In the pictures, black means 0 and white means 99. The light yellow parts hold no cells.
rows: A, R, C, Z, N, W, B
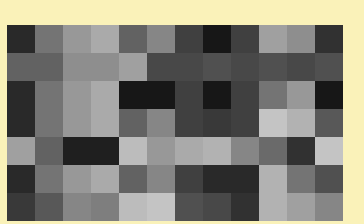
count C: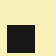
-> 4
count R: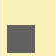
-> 2
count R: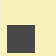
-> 4

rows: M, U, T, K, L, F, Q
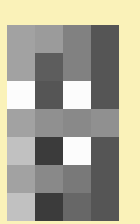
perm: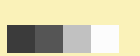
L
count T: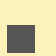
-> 2
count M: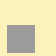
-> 1
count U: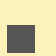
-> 1

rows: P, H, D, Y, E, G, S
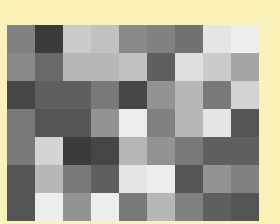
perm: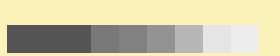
Y
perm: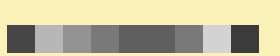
E
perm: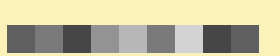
D
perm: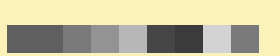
E
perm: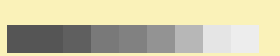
G
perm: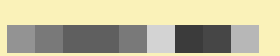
E
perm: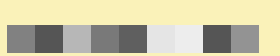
G

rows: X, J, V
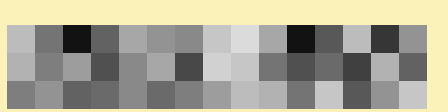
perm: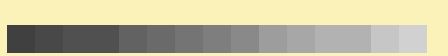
J
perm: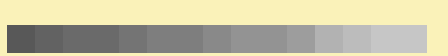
V
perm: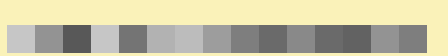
V
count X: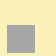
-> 2

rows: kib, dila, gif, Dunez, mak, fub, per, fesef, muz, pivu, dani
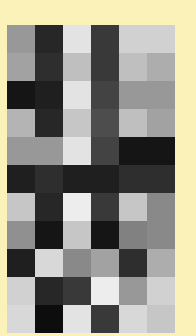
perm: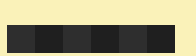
fub
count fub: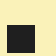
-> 3
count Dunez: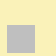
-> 1
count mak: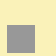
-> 2
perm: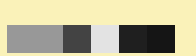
gif
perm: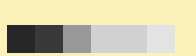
kib

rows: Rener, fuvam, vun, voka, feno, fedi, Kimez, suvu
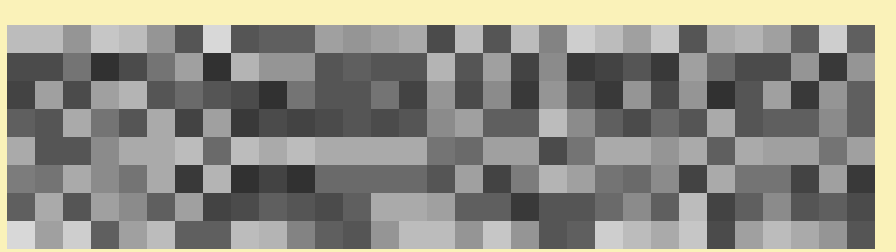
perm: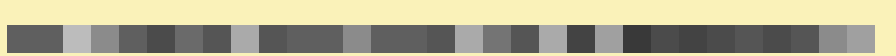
voka
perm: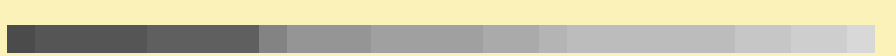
Rener
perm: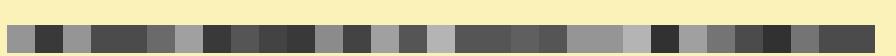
fuvam
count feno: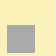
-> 12
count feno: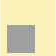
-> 5
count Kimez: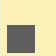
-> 9

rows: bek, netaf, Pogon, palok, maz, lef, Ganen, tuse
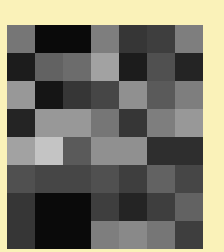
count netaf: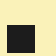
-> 2
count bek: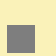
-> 2
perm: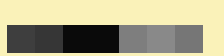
tuse
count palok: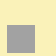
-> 0
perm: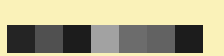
netaf
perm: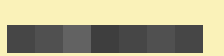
lef
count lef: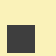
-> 1

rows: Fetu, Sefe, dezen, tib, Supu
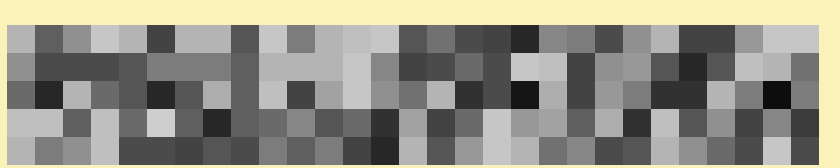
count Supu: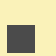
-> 6
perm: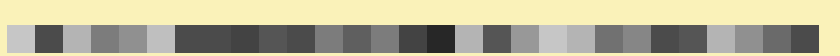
Supu
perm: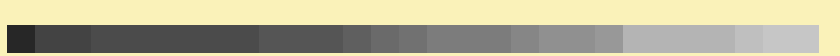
Supu
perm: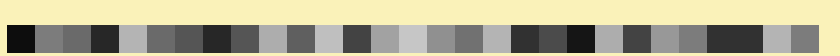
dezen
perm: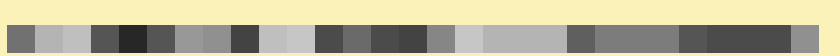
Sefe
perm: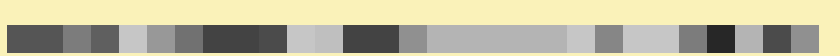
Fetu
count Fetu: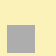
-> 0

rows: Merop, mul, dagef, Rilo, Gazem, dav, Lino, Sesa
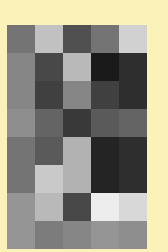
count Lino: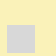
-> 1
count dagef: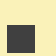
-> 2
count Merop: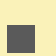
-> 0

